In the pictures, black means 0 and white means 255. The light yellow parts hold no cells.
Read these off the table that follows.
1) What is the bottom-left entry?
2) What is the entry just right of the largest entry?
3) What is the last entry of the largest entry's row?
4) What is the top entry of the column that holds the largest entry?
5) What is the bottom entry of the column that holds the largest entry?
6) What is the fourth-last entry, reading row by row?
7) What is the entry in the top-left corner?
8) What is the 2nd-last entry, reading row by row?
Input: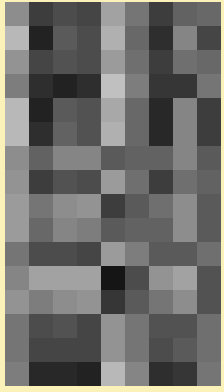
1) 125
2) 125
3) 117
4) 162
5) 184
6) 133
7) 141
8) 54

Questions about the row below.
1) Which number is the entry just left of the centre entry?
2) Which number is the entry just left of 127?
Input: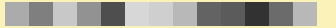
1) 215
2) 171

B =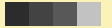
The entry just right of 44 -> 67
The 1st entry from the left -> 44
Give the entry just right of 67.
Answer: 88

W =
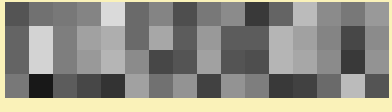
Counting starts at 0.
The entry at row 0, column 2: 120
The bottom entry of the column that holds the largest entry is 51
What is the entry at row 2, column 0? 100
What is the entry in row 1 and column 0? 100
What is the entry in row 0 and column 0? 84
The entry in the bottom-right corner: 84
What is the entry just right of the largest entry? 106
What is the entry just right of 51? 161
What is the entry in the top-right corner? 153
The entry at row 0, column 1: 113
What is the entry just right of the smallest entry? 92
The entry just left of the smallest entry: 120
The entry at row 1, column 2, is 126
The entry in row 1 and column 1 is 211

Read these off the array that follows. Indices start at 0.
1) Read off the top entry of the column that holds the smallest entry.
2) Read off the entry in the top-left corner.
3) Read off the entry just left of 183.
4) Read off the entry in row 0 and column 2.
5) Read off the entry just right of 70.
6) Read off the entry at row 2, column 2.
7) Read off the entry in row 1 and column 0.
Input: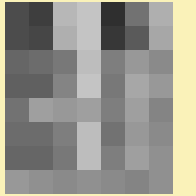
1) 47
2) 76
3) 62
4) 183
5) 175
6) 120
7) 76

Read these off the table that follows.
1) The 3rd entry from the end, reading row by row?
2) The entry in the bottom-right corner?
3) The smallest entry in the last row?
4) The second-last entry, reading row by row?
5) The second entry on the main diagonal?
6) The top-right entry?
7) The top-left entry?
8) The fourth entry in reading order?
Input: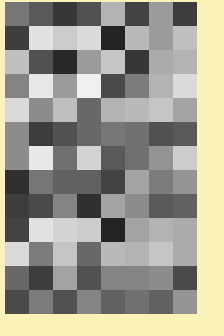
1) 112
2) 148
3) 74
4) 97
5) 225
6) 61
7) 118
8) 81

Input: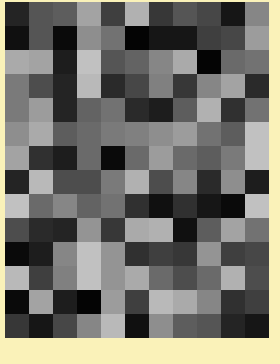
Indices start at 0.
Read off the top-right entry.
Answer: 134
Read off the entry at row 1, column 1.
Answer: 85
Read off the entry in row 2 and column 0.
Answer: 170
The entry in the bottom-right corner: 22
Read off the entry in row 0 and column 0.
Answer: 36
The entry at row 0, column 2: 93
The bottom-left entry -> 55
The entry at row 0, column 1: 85
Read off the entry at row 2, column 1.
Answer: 163
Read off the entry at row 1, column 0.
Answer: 16

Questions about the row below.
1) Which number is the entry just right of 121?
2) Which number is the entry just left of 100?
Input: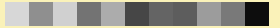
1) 13
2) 70

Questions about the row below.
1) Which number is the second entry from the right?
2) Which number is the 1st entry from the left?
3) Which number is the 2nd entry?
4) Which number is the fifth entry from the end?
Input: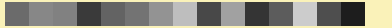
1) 78
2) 107
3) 135
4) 52

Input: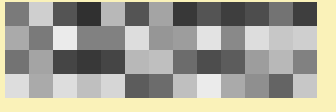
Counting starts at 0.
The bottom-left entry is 221
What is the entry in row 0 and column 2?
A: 84
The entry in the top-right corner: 62
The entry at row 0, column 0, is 122
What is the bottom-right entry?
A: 199
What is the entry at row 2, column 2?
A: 69
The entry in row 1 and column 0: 170
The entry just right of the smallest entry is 184
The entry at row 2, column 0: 115
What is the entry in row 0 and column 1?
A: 207

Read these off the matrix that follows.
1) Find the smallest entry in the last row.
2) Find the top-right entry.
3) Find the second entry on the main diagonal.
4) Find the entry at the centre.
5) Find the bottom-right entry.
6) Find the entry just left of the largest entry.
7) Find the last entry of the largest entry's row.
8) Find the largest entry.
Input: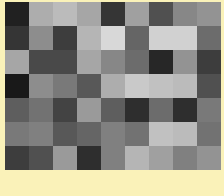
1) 46
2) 147
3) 141
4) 173
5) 147
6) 181
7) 108
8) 216
